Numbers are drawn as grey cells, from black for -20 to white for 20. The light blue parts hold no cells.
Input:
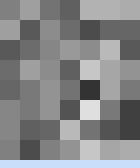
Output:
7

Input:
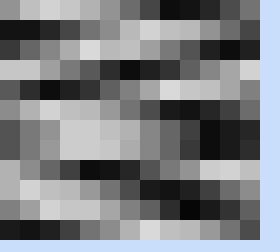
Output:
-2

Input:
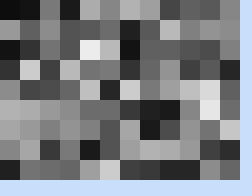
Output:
1

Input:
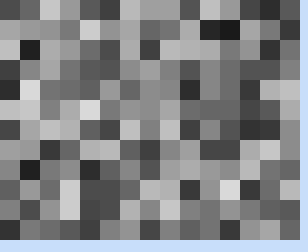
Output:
-6

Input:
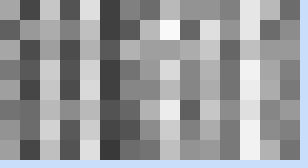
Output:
-3
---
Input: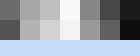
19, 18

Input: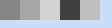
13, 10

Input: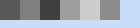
12, 5

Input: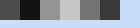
11, 3

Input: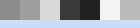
18, 14

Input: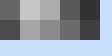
11, 7

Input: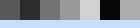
13, 7

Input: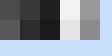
18, 16

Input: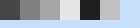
16, 10
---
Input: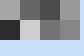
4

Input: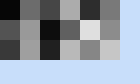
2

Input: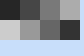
7

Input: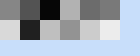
-1

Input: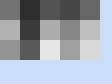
10

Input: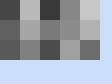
8

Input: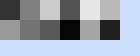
9

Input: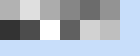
3

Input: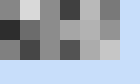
3
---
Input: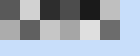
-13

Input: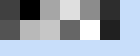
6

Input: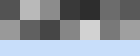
2

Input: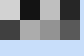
10

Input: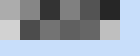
-12

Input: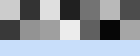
15

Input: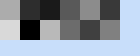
-16
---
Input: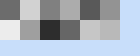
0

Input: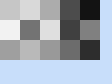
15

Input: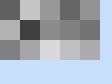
2

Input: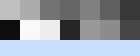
-2

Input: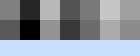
9

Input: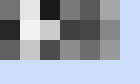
12

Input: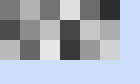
10
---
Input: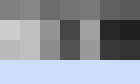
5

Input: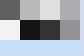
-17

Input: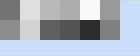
-7

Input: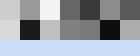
-1

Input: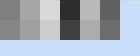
-10

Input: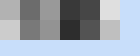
-13

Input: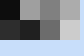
-15

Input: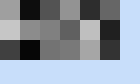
-5

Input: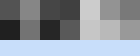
11

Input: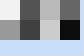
-10
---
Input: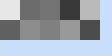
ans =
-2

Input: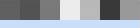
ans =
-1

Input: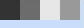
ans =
16

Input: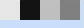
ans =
10

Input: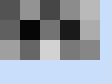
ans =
-9

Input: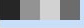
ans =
13

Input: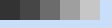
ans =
-3

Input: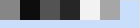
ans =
-7

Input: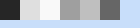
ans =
19
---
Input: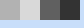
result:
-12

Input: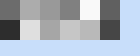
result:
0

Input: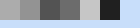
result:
-3

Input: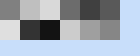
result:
-3

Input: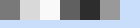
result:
-5

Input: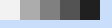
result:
-7

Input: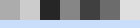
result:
1

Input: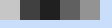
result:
-5

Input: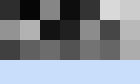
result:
-18

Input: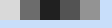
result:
-7
